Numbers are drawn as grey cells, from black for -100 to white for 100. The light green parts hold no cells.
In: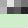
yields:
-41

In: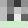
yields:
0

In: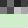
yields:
-39

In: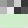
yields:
84

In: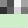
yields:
-28

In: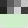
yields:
-7
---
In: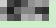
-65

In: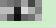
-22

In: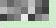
1

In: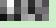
-50

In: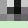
-79

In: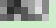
-66

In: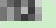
-43
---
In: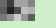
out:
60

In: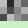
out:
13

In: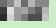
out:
20

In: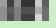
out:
-2

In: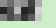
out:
-14

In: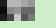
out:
55

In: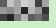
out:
-3
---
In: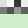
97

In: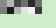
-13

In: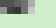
-24

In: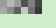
-36

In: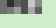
-37

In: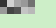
31

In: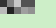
56

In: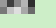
6

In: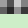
-35
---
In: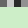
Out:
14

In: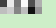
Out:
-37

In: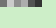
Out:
-10

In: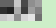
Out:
-53

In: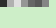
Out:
-20

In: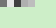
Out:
37

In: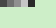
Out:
-12
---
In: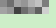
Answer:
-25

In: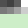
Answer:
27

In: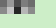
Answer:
43

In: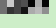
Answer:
46

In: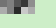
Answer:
58

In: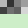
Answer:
-25

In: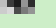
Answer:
-4

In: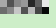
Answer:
-47

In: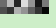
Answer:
-60

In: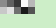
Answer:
-80
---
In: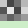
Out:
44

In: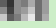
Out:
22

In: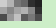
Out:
-74

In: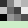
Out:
42

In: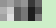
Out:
-20

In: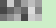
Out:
25

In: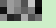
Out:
-86

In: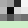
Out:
92

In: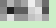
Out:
-15
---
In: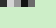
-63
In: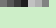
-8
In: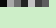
-94
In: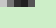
55
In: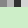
5
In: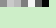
12
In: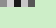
11
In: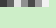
-53
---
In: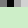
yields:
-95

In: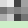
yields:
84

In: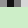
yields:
-86

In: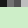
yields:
-10

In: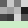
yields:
57

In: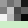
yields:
-12

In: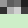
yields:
-27
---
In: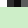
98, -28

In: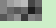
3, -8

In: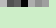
47, 25

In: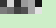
-59, 78

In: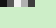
-86, -52

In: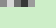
9, 22

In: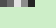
-39, -72
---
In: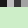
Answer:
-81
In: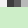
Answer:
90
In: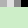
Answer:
40
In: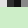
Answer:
77
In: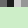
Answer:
-17
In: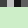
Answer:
-49
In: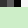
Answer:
-60
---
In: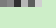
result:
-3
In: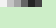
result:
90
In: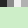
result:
-70
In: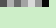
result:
-36
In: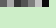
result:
-25
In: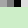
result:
30
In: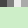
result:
-46
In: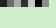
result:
-74
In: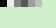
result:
-91
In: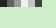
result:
-72
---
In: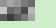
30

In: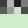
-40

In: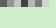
64

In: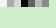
8

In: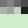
-77

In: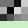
15

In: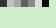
-92

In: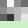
79

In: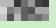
9
